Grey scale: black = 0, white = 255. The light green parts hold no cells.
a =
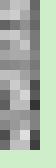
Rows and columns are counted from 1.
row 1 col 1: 159
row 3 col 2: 121
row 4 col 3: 168
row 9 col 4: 75
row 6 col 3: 169
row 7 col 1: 134
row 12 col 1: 157
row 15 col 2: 190
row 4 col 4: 121
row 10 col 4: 90
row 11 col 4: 52
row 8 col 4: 131
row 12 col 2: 154
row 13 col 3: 173
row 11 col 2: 187
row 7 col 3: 144
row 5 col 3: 196
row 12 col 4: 129

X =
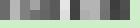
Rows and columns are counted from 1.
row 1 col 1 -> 107
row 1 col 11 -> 117
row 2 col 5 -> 102
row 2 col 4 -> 112
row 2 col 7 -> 222
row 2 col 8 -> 65
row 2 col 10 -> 180

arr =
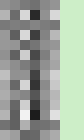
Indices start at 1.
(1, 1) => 146
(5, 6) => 150
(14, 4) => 104
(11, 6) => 190
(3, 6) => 119
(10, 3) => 134
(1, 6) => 148
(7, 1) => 159
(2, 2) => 108
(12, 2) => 95
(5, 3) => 103
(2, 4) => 41
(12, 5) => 142
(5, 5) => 143
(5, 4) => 117
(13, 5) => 114
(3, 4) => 132
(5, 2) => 149
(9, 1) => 167
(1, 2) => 137
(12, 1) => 180
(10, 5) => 150
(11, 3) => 207
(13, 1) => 114
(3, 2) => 126
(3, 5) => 124

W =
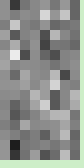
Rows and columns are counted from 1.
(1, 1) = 144
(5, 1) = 134
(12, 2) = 86
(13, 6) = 143
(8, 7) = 72
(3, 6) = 104
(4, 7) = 135
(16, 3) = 114
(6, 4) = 141
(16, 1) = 149
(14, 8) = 102
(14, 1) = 140
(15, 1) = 148
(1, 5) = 149
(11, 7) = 134
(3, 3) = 130
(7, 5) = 133
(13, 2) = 108
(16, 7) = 187
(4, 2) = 89
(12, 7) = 183
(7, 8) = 142
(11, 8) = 170
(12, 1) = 138
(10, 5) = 156
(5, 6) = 119
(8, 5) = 136
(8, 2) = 106
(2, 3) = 140
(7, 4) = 139
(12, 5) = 157
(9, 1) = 146
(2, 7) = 196
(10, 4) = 181
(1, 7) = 151

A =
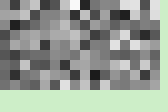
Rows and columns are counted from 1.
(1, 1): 146
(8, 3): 117
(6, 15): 140
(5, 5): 56
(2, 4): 74
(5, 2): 167
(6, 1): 85
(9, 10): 91
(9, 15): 139
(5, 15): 177
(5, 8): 173
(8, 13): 122
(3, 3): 76
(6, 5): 109
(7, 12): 184
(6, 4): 110
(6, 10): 140
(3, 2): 32
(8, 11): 95
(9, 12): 127
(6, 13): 92
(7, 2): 97
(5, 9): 66
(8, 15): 59
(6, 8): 118
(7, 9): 166
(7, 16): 118
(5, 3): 150
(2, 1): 163
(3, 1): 137
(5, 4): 176
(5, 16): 156
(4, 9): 147
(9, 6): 87
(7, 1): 110
